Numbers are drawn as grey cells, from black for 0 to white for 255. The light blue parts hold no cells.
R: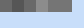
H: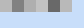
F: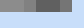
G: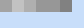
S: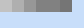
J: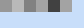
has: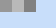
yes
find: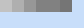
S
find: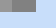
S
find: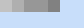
G

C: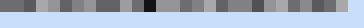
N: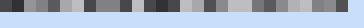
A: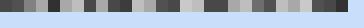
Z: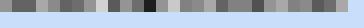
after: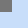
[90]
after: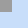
[109]
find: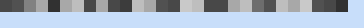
A
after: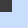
[190]
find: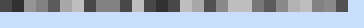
N
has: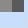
yes
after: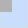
[190]

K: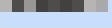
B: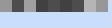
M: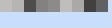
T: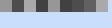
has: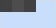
yes
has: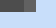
no
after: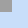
[65]
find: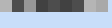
K
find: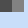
M
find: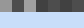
B

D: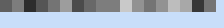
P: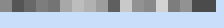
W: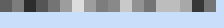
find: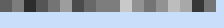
D
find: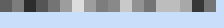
W

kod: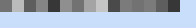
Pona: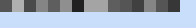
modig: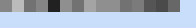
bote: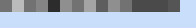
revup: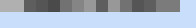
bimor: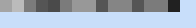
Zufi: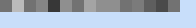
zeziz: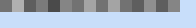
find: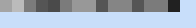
bimor
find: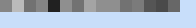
modig
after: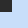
[143]
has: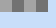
yes
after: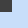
[133]
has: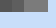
yes
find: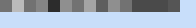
bote

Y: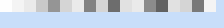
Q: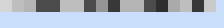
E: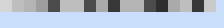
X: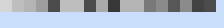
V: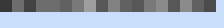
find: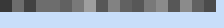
V
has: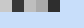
no
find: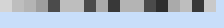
E
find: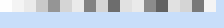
Y

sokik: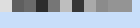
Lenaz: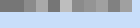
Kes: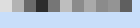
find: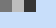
sokik
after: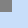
[160]
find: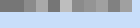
Lenaz
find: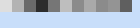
Kes
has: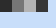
no
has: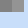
no

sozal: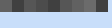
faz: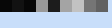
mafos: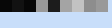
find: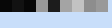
mafos
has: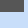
no
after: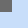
[64]

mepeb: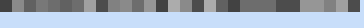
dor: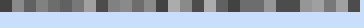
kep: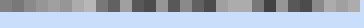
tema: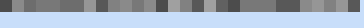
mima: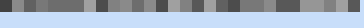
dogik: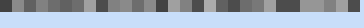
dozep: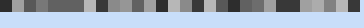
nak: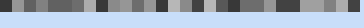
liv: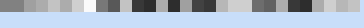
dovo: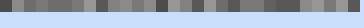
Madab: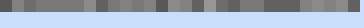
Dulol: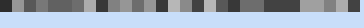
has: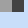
yes
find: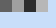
dozep

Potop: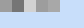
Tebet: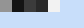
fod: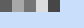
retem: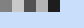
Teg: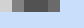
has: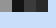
yes
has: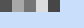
no
